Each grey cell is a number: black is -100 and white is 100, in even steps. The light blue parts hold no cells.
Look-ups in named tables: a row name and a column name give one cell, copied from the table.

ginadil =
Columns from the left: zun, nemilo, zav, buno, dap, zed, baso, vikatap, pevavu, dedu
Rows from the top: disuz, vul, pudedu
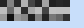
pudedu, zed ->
0
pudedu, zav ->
18
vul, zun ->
49
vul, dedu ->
50
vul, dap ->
32
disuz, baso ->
28
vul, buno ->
-65
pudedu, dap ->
-76
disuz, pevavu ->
-69
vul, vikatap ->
51
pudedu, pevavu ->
-20
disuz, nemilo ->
3
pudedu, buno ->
6
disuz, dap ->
-46
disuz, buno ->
40
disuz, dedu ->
-72
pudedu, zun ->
20
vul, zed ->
49

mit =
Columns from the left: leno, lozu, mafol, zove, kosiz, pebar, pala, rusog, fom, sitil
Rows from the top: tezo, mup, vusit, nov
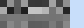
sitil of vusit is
-4
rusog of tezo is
28
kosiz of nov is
-27
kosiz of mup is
54
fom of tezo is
-45
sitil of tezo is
13
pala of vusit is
-9
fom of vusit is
-9
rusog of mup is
-9
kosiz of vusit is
-11
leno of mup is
33
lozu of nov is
7
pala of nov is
-24
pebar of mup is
53
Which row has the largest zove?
tezo

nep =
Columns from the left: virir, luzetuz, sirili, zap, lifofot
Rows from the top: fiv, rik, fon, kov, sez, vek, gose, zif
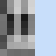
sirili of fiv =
56
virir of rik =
-48
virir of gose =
-35
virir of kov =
-12
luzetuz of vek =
19
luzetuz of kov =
-65
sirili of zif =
-16
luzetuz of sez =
-57
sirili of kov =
18
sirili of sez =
18
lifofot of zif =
-15
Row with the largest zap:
gose

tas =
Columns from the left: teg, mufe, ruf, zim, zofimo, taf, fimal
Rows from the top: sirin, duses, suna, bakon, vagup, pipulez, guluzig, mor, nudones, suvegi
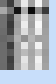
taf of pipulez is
26
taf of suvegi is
82
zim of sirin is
83
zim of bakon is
86
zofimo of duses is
-91
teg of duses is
32
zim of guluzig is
79

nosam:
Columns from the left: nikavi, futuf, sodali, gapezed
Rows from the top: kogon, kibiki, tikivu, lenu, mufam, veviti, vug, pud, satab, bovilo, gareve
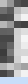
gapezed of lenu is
-48
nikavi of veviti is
-44
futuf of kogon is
16
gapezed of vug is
85
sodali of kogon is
-35
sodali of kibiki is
47
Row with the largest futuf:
bovilo

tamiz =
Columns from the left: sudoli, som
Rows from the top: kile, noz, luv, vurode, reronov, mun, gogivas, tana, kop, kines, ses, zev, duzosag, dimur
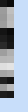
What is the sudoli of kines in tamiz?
74
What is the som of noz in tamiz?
50
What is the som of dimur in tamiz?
-81
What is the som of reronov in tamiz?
-92
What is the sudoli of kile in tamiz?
-82
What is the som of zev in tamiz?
-85
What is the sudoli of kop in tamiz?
43
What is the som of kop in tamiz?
44
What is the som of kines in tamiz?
78
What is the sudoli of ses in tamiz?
29
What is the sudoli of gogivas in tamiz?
-67
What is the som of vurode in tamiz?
47
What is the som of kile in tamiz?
-92
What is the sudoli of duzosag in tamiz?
22
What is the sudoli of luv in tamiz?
20
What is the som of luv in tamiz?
44
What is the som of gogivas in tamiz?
-82
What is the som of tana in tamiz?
37
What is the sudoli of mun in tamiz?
-77

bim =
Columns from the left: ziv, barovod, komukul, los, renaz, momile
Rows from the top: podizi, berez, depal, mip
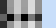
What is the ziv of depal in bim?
-22
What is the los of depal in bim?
-100
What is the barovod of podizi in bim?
20
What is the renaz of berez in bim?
72
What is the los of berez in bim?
23
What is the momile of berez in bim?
13
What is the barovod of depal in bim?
-93
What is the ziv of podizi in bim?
-64
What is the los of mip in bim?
22
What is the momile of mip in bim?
12
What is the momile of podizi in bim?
14
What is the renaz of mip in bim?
73
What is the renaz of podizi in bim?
71
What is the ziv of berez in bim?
-65
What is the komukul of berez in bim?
60
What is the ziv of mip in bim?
-65
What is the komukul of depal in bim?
17
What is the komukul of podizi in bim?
59
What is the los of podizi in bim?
25

